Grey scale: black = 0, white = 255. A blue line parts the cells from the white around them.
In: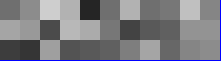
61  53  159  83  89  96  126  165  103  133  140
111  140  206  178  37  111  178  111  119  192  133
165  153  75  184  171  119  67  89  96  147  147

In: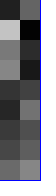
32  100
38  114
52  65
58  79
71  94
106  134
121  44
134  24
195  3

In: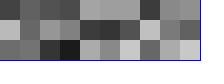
67  97  82  75  164  158  158  60  137  144
109  115  53  27  171  137  200  103  171  200
186  103  150  129  60  53  82  192  122  97

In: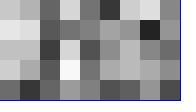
108  55  101  155  128  82  95  149  76
193  193  62  214  82  141  186  135  108
200  179  101  214  115  55  206  222  135
206  171  88  248  115  171  186  171  141
230  222  88  115  128  163  149  35  149

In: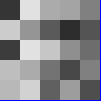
53  225  171  164  128
60  225  198  143  109
184  210  96  157  78
190  171  115  72  128
204  149  90  45  84

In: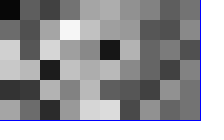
7  94  65  115  165  173  145  130  94  115
51  57  179  130  185  94  86  65  145  115
108  80  165  246  193  159  153  86  80  137
165  108  43  153  214  220  73  145  101  115
200  185  28  193  173  185  137  101  65  130
208  86  214  159  137  22  179  101  123  80

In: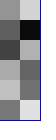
66  177
95  11
120  225
148  211
170  101
192  113

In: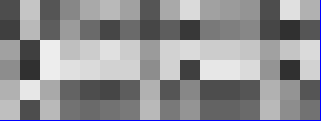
63  185  93  155  106  70  106  70  93  56  121  127  135  70  48  85
77  197  85  135  169  185  161  85  169  218  161  155  148  77  224  177
141  48  237  224  218  210  210  141  210  63  231  231  218  148  48  210
161  63  237  191  204  224  204  155  210  218  204  204  197  161  197  218
177  231  169  99  77  70  93  177  85  135  77  77  85  177  148  85
191  77  185  114  106  114  121  185  121  148  99  99  106  185  141  114

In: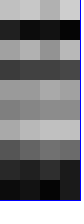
12  18  5  26
32  12  18  5
40  32  46  26
59  65  65  71
85  100  113  107
127  134  140  140
154  154  169  161
161  177  147  184
169  184  192  192
192  199  177  206
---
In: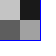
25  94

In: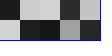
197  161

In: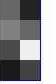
35  129

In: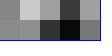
160  8

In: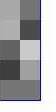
116  174

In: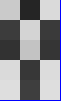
218  212  50

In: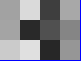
168  80  224

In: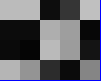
192  158  186  148

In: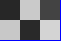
67  41
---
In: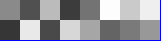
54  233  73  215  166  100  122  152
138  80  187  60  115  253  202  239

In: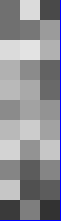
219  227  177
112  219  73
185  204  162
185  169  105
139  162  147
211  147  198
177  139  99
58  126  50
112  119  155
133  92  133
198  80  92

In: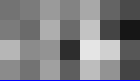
182  139  147  45  229  208  87
115  123  154  131  168  100  74
139  115  160  94  189  147  68
123  107  174  107  195  68  22

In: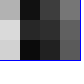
218  39  46  96
178  17  61  118
210  11  33  90

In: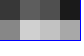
135  208  194  168
55  93  79  26

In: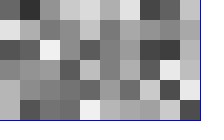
226  175  121  140  196  121  168  147  133  168
133  147  155  91  190  127  175  91  233  190
182  140  127  115  103  155  109  202  77  233
84  97  240  140  91  127  155  70  62  182
182  84  115  109  240  182  168  161  202  77
103  49  147  202  218  175  226  70  97  196
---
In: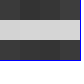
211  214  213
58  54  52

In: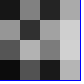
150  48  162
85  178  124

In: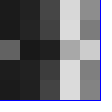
26  36  65
98  24  31

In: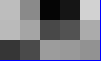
186  165  72
54  74  156

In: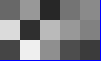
219  47  186
69  239  143

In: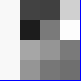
248  28  122
248  166  149
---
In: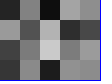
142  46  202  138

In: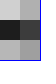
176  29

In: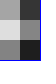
53  222

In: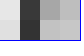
190  194

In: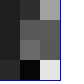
161  88  31

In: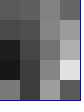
102  132  69  23
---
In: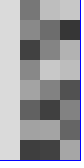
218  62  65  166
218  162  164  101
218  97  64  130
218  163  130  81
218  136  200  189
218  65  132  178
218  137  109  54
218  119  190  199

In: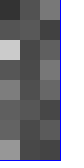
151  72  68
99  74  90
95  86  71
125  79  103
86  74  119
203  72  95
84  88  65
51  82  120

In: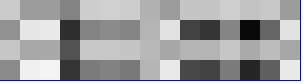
138  239  244  52  123  130  121  180  232  72  67  123  37  95  233
198  168  169  83  199  199  197  184  167  180  180  198  170  188  167
145  230  233  46  131  138  133  180  226  66  53  133  9  101  225
203  156  156  131  205  208  205  177  156  197  196  206  194  199  156

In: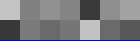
56  122  106  118  194  106  88
195  129  144  132  57  143  162

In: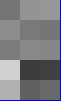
177  96  104
208  60  64
123  137  134
141  121  118
117  148  151

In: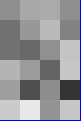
203  232  148  199
158  79  141  52
180  155  100  198
113  104  144  196
113  152  186  131
143  168  170  143

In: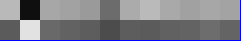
91  226  105  98  93  76  93  91  97  99  109  100
185  15  167  162  154  108  171  186  169  161  167  163
